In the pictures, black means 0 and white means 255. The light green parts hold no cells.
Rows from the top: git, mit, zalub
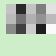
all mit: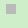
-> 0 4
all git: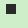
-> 1

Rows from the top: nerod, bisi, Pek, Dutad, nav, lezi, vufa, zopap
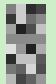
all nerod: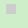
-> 1
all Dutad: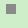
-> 0 1 2 3

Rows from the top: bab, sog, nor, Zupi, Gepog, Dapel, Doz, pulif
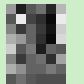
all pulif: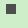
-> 3 4 5
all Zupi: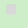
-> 5
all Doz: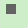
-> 2 3 5
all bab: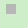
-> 5

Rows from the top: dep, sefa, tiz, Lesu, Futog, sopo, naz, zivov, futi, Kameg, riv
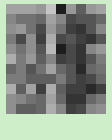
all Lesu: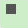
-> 6 9
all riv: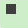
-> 6
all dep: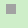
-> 0 1 2 9
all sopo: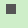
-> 8
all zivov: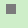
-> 0 1 5

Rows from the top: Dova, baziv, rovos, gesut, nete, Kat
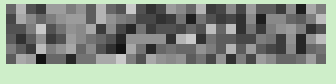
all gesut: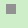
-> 3 12 13 14 15 28 30
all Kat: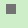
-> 7 8 19 29
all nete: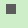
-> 1 21 23 25

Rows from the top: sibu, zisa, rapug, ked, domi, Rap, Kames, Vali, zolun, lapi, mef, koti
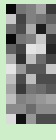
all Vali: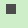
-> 1 3 4
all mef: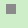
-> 0 1 3 4
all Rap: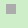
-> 0

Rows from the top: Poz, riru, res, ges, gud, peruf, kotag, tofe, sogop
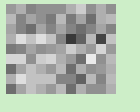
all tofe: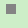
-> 5 6 9
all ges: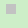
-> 2 4 10
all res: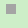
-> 0 3 5 9
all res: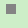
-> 1 4 6 8 10
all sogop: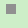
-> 8 9

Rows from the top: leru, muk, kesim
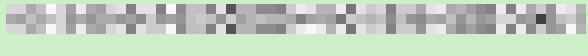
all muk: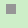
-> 6 8 11 15 17 21 40 45 47 51 54
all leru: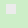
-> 7 29 33 43 49 51 55
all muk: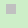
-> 2 4 18 20 25 35 37 39 44 55
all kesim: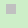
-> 3 18 19
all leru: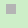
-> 23 24 31 32 45 57
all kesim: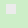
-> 7 29 31 33 43 49 51
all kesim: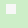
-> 4 16 30 56

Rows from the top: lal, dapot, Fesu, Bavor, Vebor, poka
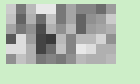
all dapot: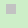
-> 0 4
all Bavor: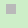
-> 5 7 8
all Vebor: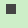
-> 3
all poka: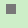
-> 3 5
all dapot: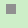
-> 8
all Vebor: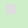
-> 0 1 8

